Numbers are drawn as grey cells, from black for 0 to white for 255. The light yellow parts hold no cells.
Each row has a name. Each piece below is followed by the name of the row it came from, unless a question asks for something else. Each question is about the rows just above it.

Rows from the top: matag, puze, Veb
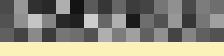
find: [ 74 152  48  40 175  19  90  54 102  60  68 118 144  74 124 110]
matag
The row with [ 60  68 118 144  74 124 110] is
matag

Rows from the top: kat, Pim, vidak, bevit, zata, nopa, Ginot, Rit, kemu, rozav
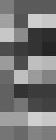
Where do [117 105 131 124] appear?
rozav
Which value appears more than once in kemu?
[161]
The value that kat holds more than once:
[91]
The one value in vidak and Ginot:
[51]
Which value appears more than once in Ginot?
[59]
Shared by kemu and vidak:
[199]

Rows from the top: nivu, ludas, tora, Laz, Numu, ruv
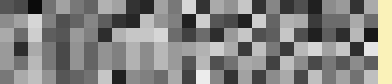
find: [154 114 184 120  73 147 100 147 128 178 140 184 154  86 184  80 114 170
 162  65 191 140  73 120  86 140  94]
Numu
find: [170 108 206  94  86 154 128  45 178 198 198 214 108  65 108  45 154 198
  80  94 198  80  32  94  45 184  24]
tora
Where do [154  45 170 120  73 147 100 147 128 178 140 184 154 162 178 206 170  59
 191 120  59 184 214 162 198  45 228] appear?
Laz
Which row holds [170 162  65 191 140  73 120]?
Numu
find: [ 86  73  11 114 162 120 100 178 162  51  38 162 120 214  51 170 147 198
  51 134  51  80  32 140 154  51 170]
nivu

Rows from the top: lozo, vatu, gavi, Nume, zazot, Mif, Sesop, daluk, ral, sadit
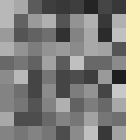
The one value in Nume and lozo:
[168]
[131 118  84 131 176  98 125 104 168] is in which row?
daluk

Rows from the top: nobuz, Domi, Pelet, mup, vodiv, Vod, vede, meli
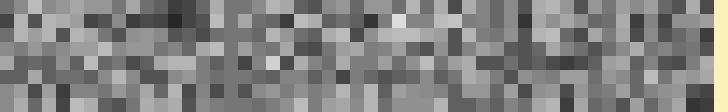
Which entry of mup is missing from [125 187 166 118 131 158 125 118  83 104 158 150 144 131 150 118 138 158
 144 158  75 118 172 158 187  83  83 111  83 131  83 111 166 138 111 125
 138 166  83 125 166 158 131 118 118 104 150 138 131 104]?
[90]
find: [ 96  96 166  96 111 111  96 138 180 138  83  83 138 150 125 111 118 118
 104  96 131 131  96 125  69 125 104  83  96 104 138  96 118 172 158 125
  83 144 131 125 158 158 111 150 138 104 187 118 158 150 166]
Vod
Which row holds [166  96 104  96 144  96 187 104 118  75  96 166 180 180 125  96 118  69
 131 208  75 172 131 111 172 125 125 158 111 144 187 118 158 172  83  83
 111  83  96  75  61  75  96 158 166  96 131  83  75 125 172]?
vodiv

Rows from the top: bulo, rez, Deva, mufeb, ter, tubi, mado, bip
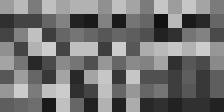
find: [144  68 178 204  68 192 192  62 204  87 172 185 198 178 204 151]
mufeb
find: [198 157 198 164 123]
bulo
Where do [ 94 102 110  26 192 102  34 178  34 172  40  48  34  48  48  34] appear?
bip
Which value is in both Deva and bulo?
[192]
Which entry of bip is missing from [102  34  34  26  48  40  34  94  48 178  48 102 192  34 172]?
[110]

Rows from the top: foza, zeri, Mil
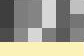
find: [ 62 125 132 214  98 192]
foza
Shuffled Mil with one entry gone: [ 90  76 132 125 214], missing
[138]

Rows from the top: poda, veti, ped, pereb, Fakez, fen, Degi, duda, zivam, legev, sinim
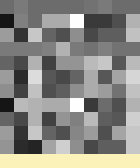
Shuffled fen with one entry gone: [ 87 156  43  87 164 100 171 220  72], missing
[214]
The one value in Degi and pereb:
[114]
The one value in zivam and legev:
[100]
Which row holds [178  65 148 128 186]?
zivam
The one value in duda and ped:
[79]
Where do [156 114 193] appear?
Degi
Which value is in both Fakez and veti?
[178]

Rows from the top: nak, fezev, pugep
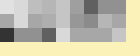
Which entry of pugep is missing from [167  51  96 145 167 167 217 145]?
[197]
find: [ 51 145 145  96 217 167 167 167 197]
pugep
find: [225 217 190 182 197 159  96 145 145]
nak
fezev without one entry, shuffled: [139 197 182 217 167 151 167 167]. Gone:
[174]
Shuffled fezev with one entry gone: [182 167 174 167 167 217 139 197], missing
[151]
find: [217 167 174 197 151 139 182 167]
fezev

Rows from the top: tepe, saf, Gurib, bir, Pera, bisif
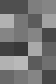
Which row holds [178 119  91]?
saf
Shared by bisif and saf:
[119]
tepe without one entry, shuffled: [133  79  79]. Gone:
[126]

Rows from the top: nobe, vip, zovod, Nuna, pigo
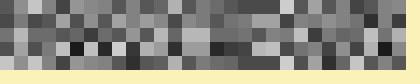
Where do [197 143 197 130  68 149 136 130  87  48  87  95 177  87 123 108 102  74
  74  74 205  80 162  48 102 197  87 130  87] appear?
pigo
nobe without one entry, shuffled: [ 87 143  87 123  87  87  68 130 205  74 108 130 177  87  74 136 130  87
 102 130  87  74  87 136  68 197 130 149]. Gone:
[162]
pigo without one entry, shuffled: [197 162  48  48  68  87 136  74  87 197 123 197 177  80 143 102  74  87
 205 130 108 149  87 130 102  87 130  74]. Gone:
[95]
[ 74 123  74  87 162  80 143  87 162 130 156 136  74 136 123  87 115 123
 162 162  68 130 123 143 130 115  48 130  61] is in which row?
vip

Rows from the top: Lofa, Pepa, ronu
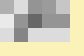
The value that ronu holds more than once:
[220]
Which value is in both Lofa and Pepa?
[148]
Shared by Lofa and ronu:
[220]
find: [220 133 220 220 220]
ronu
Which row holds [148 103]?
Pepa
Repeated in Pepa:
[148]

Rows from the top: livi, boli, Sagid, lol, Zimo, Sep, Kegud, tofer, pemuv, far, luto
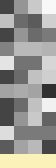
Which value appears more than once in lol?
[185]
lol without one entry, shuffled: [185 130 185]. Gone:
[179]
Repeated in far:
[122]
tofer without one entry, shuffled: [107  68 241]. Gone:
[193]
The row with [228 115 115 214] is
Zimo
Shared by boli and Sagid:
[107]

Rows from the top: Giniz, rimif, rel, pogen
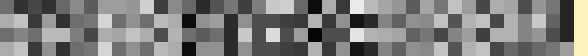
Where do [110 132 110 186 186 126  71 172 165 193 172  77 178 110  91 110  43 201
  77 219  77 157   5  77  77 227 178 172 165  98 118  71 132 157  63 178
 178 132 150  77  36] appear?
rel
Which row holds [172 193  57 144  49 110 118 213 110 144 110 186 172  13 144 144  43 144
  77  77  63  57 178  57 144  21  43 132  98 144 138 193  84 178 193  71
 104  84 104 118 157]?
pogen
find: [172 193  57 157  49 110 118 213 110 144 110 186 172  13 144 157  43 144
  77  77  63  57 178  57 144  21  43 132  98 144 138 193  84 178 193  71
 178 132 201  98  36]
rimif

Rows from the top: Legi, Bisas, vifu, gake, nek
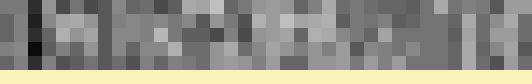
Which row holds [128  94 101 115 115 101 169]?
Bisas
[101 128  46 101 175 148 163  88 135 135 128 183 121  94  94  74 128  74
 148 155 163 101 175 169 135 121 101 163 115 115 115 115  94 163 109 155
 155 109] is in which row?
vifu
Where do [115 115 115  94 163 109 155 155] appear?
vifu
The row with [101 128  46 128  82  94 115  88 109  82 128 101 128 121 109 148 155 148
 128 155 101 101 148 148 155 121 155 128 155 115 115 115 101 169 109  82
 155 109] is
nek
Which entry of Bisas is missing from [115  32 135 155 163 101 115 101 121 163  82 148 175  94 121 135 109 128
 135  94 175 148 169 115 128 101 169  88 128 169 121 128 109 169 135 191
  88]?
[141]
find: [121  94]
vifu
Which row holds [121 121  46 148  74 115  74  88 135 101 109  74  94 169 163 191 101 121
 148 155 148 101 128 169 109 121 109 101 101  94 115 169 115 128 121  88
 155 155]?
Legi

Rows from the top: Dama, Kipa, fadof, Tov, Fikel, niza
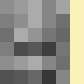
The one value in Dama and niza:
[134]
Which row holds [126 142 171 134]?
Kipa

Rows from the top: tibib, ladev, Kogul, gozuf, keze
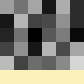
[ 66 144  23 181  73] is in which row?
gozuf
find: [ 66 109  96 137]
keze

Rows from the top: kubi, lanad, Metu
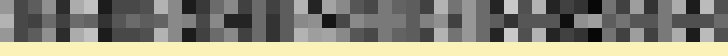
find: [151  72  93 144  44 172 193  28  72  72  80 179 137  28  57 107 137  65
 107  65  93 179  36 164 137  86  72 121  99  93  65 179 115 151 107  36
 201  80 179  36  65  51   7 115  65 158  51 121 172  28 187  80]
kubi
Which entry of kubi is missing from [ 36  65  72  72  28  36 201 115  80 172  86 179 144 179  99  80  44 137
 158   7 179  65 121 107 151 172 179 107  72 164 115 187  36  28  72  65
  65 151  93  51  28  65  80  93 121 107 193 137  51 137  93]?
[57]
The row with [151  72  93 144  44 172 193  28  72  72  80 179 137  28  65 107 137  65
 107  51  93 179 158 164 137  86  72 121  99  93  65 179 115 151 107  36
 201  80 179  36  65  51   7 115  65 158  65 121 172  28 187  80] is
Metu

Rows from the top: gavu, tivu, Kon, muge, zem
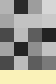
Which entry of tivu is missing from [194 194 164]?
[201]
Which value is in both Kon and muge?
[35]
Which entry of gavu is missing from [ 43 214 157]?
[180]
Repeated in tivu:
[194]

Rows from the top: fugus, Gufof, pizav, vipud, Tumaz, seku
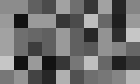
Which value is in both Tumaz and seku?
[119]
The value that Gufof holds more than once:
[154]

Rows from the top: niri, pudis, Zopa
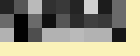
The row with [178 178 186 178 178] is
Zopa
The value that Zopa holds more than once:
[178]
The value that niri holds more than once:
[36]
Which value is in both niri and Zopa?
[186]
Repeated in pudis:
[106]
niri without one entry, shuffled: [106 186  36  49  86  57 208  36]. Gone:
[28]

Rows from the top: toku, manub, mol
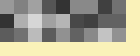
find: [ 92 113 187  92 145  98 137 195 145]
mol
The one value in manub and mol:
[98]

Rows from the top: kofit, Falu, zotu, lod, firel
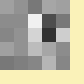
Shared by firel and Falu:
[120]
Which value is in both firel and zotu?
[134]
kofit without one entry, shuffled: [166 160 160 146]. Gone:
[120]
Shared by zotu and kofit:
[146]
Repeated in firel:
[134]
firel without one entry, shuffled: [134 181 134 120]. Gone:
[127]
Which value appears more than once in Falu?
[140]

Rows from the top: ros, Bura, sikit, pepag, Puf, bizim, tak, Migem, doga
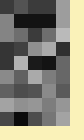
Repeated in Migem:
[150]
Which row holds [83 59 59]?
ros
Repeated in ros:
[59]
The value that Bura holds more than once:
[19]
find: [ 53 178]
Puf
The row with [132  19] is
Bura

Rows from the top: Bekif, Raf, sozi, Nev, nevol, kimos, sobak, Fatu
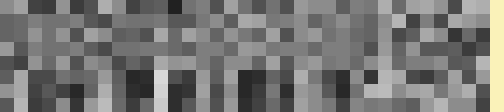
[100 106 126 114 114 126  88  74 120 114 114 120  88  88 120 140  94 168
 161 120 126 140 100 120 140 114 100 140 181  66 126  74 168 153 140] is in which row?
Raf
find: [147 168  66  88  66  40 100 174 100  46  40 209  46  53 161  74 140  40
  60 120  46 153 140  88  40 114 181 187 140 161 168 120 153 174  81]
sobak
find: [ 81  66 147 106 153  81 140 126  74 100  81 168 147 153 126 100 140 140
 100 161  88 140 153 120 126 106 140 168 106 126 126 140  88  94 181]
nevol
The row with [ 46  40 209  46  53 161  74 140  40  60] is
sobak
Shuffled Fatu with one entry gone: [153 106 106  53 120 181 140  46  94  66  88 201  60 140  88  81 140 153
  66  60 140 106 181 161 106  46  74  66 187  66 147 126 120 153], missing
[133]

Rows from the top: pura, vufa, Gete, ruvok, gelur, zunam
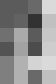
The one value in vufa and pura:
[91]
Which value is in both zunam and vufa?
[192]
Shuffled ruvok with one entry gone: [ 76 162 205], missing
[83]
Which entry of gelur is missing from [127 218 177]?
[212]
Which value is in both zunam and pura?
[105]
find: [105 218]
pura

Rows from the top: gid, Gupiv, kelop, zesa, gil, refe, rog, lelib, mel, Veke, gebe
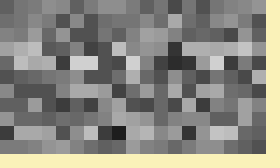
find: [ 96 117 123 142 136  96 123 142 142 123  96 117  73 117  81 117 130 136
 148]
gid
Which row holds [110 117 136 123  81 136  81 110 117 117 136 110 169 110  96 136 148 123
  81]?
Gupiv
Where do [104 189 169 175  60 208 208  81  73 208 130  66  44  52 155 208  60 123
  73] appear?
gil
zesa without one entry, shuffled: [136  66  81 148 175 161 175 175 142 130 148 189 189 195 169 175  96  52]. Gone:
[89]
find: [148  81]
kelop
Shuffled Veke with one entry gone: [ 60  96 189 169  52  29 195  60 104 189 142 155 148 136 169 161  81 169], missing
[181]

